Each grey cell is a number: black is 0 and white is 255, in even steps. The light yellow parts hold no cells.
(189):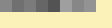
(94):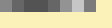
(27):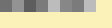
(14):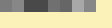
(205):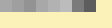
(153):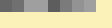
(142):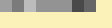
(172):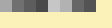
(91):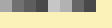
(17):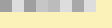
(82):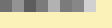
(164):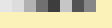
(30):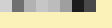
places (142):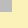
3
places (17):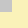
4
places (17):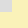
2 6 8

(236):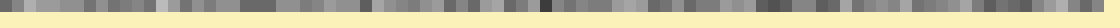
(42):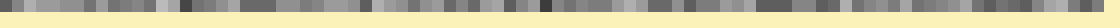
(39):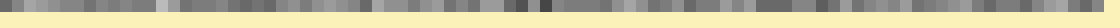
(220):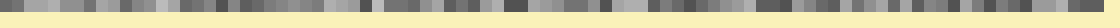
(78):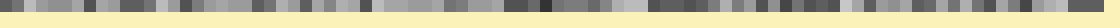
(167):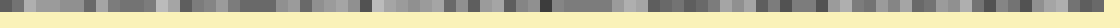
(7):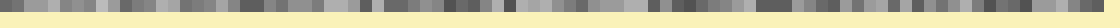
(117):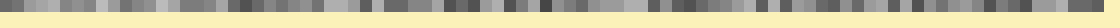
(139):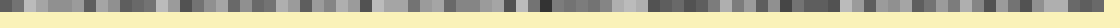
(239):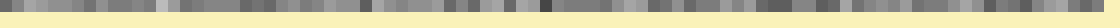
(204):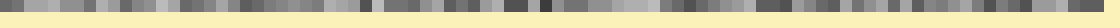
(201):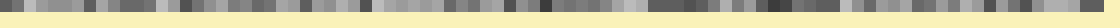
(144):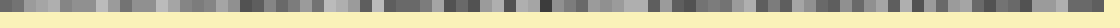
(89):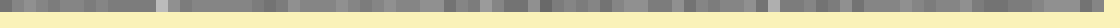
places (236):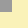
4 5 15 28 37 41 45 52 54 61 63 88
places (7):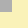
5 14 28 29 32 42 44 46 53 54 63 81 89
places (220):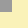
10 30 41 46 62 67 87 88
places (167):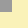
4 5 19 25 28 34 36 41 52 70 74 79
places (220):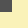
19 31 43 44 51 58 66 80 83 86

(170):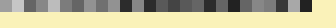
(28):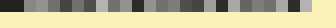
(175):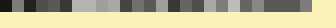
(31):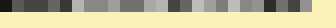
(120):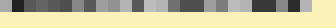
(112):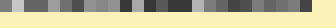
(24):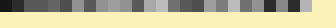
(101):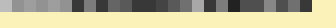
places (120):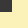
22 23
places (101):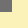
16 25
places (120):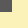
3 5 8 12
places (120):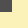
6 16 17
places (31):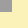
10 18
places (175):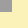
9 14
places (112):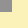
8 10

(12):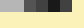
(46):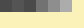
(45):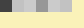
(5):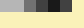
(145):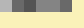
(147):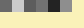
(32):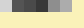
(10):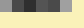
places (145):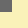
2 6
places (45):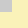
3 5
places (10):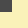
2 5
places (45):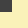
1

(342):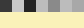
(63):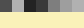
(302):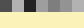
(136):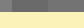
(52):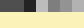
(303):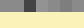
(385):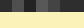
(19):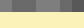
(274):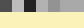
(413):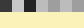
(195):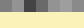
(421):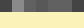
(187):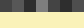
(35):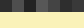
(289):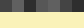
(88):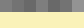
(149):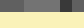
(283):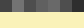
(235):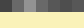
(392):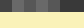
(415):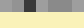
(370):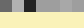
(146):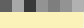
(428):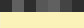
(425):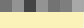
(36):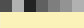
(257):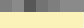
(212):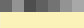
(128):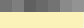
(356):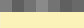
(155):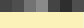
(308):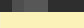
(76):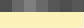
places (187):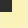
3 6
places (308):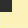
1 5 6 7
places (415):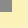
5 6
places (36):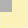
2 7
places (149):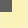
1 2 7
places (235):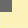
2 4

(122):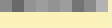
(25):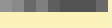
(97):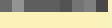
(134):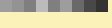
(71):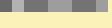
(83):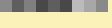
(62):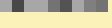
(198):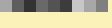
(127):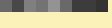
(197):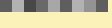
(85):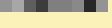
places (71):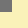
3 4 7 8
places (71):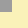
5 6 9
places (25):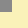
2

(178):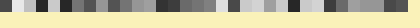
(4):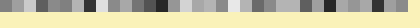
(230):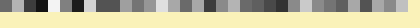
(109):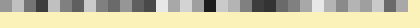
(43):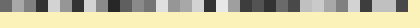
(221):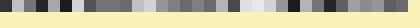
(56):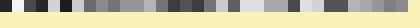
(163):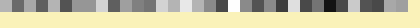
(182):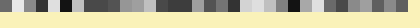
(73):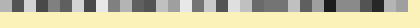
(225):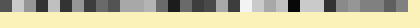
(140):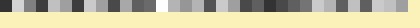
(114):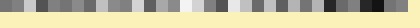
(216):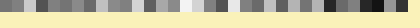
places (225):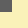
33
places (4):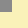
5 10 19 23 34

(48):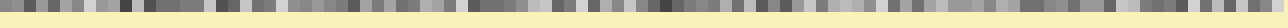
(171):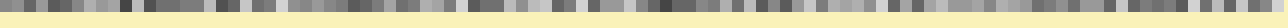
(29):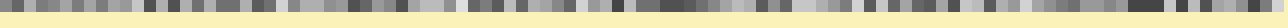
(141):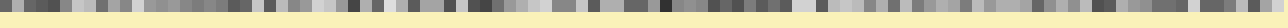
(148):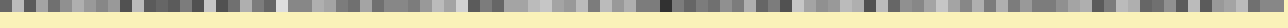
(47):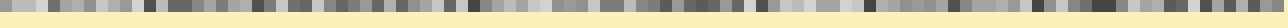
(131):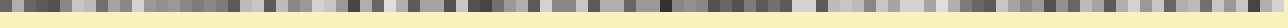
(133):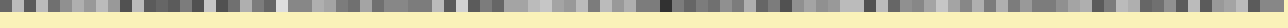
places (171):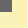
3 6 20 31 47 50 55 57 58 75 77 93 95 103
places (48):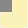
1 7 26 28 52 54 59 65 83 88 106
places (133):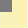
16 22 29 35 36 41 50 54 55 57 59 62 65 83 85 87 88 93
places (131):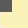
4 20 23 35 45 50 64 66 69 83 93
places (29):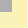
3 14 16 18 21 26 27 45 51 63 69 84 103
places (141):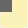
1 3 21 32 53 54 61 87 99 101 102
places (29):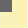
2 31 40 44 48 66 75 77

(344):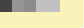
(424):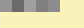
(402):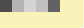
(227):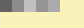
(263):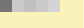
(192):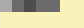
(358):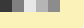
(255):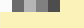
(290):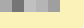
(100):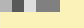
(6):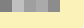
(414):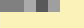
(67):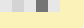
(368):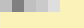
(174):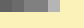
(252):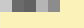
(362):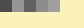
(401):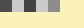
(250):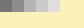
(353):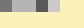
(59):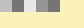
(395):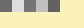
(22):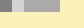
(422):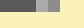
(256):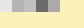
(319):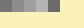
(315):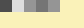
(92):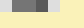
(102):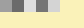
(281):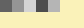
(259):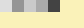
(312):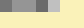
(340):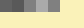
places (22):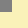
1
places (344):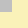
4 5
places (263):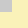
2 4
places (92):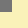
2 3
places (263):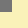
1
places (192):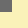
2 4 5
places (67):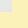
1 3 5

